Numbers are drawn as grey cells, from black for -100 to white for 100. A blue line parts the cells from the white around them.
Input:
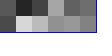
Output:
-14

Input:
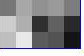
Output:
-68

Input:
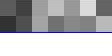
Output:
-22

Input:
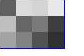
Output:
-51

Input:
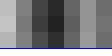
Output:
-10

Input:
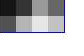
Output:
-20

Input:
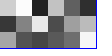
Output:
47

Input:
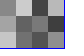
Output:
-51

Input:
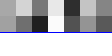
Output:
4

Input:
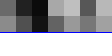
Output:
44
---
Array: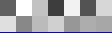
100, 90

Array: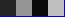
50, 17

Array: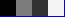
91, -3

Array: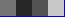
57, -9

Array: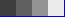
85, 15

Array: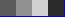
64, 14

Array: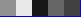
83, 13
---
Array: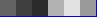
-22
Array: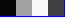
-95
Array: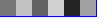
-7
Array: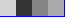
66
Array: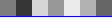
-2
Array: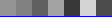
16
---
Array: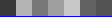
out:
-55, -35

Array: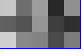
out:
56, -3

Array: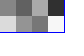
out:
5, 94

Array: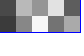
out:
-43, 33

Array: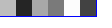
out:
48, -48

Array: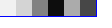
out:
89, -44

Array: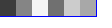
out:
-53, 32
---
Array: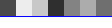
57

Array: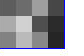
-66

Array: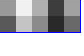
-30

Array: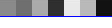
33

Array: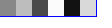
48

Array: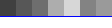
-14

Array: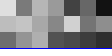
37

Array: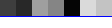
25

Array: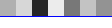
-70
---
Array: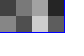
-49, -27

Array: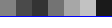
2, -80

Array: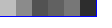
49, -65

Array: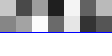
57, -33

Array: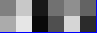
0, -66

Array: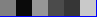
0, 58
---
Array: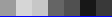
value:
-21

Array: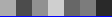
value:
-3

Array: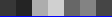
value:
-19

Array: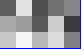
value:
23

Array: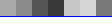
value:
9

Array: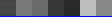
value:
-16

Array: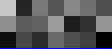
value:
-33
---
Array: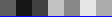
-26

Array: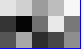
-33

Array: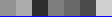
15

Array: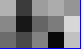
-15

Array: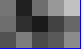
-36

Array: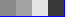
8

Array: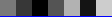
-5
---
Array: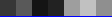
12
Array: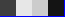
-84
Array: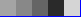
67
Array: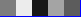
-28
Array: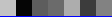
2
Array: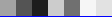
77
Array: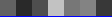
-56
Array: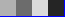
-71
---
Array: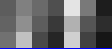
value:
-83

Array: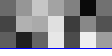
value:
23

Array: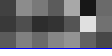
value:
-44

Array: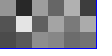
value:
-10

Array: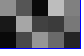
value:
-71

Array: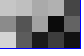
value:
-86

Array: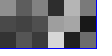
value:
-15

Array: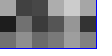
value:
1
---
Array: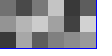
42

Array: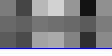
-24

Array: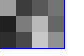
-3

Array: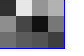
-46

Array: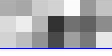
86

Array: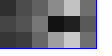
-35
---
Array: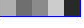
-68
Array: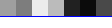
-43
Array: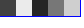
62
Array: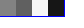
-83
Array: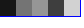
65
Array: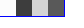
-30
